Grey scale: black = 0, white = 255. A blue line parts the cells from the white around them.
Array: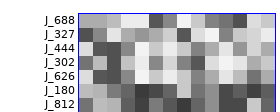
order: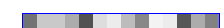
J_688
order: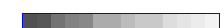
J_626
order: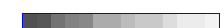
J_688
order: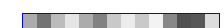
J_626
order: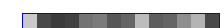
J_812
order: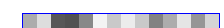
J_444
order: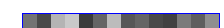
J_812

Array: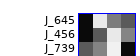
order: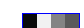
J_739
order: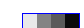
J_456
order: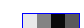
J_456

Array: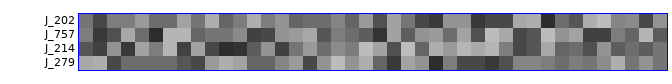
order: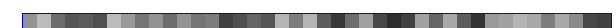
J_757
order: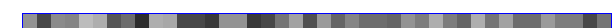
J_202

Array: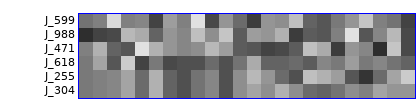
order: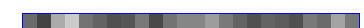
J_618
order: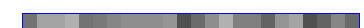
J_304
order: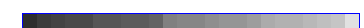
J_471

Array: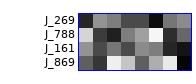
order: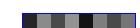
J_161
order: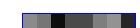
J_269

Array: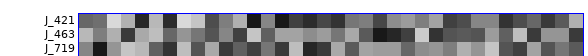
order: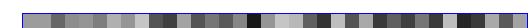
J_719
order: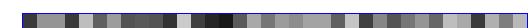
J_463
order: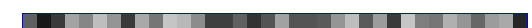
J_719
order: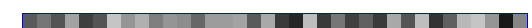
J_719

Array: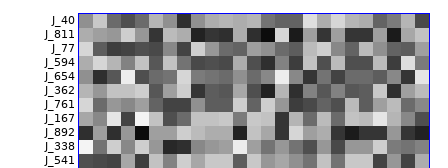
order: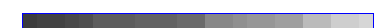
J_761
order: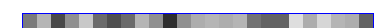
J_40
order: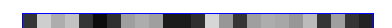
J_811

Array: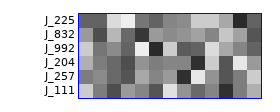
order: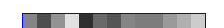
J_111
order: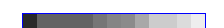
J_225
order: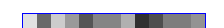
J_111
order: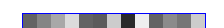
J_992
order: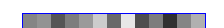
J_204

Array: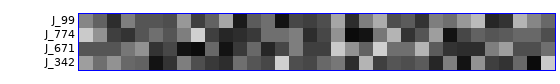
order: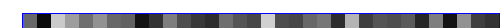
J_342
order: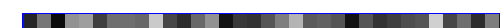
J_774
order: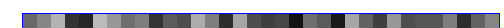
J_99
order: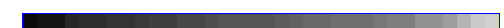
J_774
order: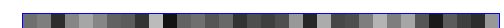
J_99
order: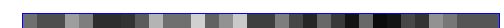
J_671

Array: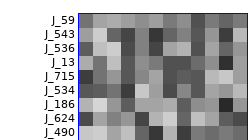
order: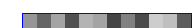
J_536
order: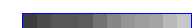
J_534
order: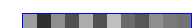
J_13

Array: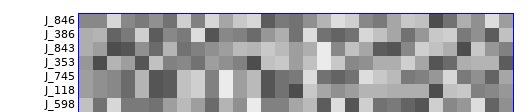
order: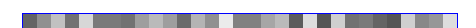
J_598
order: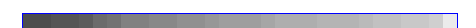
J_118
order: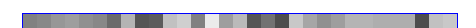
J_118
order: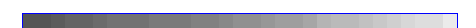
J_745

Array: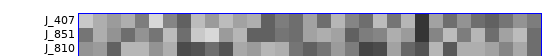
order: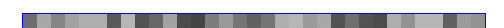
J_810
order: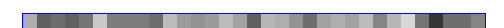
J_407
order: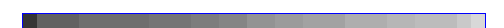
J_851
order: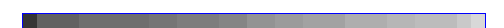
J_407
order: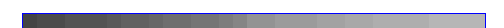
J_810
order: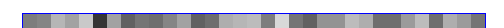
J_851

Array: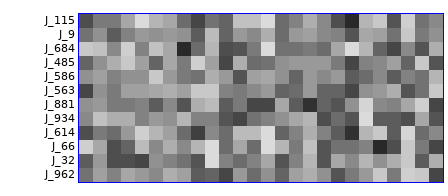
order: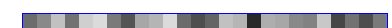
J_115
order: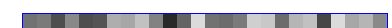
J_115
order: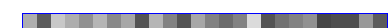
J_32
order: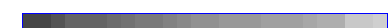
J_485
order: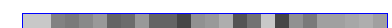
J_563
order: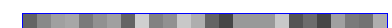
J_485
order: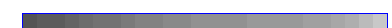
J_9

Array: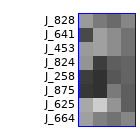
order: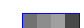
J_641
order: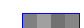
J_664
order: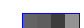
J_824

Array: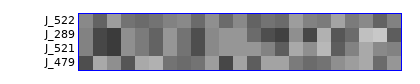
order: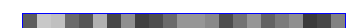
J_289
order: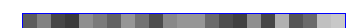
J_289

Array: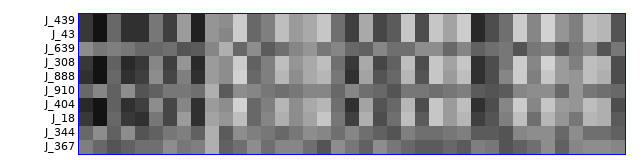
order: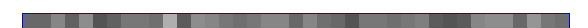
J_910
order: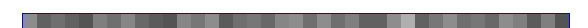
J_344

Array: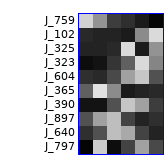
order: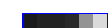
J_325
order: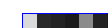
J_102
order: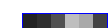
J_640
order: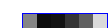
J_323

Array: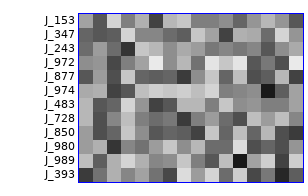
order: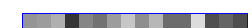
J_980
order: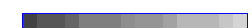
J_483
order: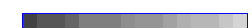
J_153
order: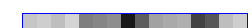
J_974
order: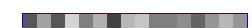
J_153
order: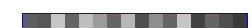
J_850
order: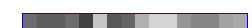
J_347

